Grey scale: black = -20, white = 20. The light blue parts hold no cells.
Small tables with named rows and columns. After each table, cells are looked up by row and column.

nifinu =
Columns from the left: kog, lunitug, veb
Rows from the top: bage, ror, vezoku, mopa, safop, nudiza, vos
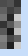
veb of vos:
12
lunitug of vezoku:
-14
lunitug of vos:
-15
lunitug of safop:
-16
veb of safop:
10
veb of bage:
-12
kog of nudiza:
0
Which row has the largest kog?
nudiza

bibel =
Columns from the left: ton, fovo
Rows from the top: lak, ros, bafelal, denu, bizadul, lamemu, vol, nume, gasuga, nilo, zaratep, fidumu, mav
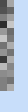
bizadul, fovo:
-3
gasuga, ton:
-11
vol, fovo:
7
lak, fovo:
6
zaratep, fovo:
3
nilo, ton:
9
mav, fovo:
7
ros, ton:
-7
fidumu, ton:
0
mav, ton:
0
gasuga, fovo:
7

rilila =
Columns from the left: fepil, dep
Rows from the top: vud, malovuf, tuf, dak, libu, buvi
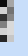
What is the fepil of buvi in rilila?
-14
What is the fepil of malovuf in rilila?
13
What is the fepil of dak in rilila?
0
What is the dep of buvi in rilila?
11
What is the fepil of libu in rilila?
13
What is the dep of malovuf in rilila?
-2
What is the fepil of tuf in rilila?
-12
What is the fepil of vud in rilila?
-18
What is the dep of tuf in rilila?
1
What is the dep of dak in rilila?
14
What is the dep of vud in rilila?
6
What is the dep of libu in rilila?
14

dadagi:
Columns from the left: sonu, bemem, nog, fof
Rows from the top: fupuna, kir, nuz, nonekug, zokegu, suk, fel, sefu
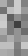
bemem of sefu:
6
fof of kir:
4
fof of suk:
5
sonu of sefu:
7
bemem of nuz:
-5
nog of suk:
3
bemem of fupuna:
0
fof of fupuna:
0
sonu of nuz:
11

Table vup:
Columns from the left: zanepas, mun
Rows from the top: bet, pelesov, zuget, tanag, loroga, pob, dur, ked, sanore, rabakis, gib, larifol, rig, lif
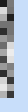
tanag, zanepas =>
-2
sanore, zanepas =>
-9
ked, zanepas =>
6
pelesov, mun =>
-2
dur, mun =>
14
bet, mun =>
-1
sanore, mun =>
15
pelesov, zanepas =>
14
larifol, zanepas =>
13
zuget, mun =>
-15
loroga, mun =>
-2
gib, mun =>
4

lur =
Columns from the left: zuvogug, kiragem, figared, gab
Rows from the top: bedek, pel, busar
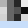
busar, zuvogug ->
13
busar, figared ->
-14
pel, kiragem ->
-4
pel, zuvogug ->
14
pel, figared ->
-7
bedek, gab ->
17
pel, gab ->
-18
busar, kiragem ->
-4
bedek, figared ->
-14
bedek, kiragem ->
-4
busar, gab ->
14
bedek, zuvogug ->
8

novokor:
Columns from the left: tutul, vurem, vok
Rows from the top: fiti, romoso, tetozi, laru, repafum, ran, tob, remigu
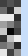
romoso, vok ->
13
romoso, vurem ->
-13
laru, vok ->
-7
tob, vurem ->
2
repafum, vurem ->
-19
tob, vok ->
-14
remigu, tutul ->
16
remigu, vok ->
3
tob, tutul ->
-2
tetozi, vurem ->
17

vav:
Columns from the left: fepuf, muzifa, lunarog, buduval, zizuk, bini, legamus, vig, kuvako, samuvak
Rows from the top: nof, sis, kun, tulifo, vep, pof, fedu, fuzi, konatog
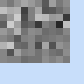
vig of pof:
-1
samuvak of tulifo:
10
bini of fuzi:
-2
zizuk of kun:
0
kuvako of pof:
0
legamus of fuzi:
1
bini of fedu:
-8
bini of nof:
1
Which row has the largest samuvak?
tulifo

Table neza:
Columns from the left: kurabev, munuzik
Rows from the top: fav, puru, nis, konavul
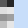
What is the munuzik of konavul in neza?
16
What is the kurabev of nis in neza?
3
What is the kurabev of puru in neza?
15
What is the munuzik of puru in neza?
16
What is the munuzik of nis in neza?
5
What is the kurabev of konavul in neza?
10
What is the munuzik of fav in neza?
-14
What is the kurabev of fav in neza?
-6
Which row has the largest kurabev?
puru

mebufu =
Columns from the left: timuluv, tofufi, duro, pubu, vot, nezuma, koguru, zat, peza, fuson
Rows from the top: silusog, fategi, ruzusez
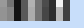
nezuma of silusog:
-2
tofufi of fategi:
1
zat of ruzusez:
-13
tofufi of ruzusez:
1
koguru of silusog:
-8
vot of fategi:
7
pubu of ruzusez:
-6
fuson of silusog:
-10
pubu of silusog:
-6
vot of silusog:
8
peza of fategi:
9
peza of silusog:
18
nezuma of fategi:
-2
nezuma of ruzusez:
-2
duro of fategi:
-17
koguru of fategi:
-9
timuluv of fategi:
3
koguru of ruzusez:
-9
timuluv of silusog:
4
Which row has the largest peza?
silusog

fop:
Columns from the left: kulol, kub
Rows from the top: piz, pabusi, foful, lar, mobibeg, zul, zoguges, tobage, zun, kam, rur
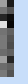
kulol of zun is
5
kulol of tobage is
-3
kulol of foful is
-14
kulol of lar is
15
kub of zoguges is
-8
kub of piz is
-16
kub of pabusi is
-7
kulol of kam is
-3
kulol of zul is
-1
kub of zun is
-14
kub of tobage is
-5
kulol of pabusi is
-2
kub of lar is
-19
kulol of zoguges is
-1
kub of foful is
-18
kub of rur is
-7
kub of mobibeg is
-5

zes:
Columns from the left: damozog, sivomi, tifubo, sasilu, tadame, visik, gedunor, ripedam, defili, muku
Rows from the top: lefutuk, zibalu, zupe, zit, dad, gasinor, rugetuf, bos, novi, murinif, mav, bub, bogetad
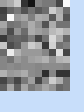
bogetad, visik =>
2
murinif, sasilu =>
2
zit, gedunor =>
-7
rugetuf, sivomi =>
-8
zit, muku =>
-2
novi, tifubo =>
4
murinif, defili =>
2
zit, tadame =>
7
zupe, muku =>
-7
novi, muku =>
9
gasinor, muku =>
-4
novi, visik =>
6
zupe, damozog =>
-8
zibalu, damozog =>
-10
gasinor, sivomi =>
-5
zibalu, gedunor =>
-3
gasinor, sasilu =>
-5

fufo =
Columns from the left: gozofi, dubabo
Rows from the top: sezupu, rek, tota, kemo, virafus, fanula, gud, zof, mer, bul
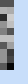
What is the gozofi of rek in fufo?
8
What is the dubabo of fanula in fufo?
10
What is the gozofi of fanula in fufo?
10
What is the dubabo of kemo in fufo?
10
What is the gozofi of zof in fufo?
3
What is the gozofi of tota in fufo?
-13
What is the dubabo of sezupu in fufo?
-7
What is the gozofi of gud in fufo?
-6
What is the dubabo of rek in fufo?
7
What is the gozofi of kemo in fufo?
3
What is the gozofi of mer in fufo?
3
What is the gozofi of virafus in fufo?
0
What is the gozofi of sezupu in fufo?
-7
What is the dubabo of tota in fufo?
12
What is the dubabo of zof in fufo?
-11
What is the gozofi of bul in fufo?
-6
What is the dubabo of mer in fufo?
-9
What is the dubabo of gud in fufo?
5
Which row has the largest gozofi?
fanula

